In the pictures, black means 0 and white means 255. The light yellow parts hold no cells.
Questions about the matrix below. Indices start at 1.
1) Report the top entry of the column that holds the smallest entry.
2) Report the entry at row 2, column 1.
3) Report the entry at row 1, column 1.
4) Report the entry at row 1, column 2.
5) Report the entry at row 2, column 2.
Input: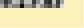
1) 86
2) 175
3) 128
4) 58
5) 86

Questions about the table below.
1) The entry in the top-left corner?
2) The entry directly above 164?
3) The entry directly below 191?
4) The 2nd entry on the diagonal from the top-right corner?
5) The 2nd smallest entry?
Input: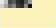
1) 232
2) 191
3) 164
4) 136
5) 33

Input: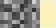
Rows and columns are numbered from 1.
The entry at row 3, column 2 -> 63
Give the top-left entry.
106
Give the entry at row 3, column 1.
93
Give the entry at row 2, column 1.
79
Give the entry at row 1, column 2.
194
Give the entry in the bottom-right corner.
106
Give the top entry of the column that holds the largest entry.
207
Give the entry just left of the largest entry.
93
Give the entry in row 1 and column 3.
165
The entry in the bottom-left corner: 136
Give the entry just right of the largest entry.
150
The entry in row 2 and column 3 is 93

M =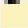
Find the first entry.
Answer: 239
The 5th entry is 120

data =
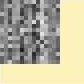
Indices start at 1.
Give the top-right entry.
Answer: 101
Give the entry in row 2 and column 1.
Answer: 114
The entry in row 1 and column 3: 73
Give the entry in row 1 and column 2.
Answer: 140
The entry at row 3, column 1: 101
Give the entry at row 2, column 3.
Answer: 169
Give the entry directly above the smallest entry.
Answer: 73
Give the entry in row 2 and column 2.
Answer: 156
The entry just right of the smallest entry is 114
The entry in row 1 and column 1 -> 101
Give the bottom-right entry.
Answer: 114
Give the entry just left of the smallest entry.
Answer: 126
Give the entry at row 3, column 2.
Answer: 140
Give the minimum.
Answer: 30
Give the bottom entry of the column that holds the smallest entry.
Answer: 73
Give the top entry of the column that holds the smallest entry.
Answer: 101
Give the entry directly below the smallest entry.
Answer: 114

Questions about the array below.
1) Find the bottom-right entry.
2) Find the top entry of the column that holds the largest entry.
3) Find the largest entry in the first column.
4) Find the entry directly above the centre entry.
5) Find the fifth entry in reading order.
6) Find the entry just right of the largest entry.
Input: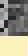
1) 67
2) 167
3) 195
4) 67
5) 55
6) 42

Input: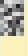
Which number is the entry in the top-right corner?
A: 169
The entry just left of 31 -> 141
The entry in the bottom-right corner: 153
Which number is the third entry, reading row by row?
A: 229
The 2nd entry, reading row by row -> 213
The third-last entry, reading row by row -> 59
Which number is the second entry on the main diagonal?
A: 153
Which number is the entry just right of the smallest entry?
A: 110
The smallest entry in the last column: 72
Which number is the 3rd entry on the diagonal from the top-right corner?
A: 126
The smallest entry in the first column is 72
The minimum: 31
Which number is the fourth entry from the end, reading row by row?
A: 96
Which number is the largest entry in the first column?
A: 213
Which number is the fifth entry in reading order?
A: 197
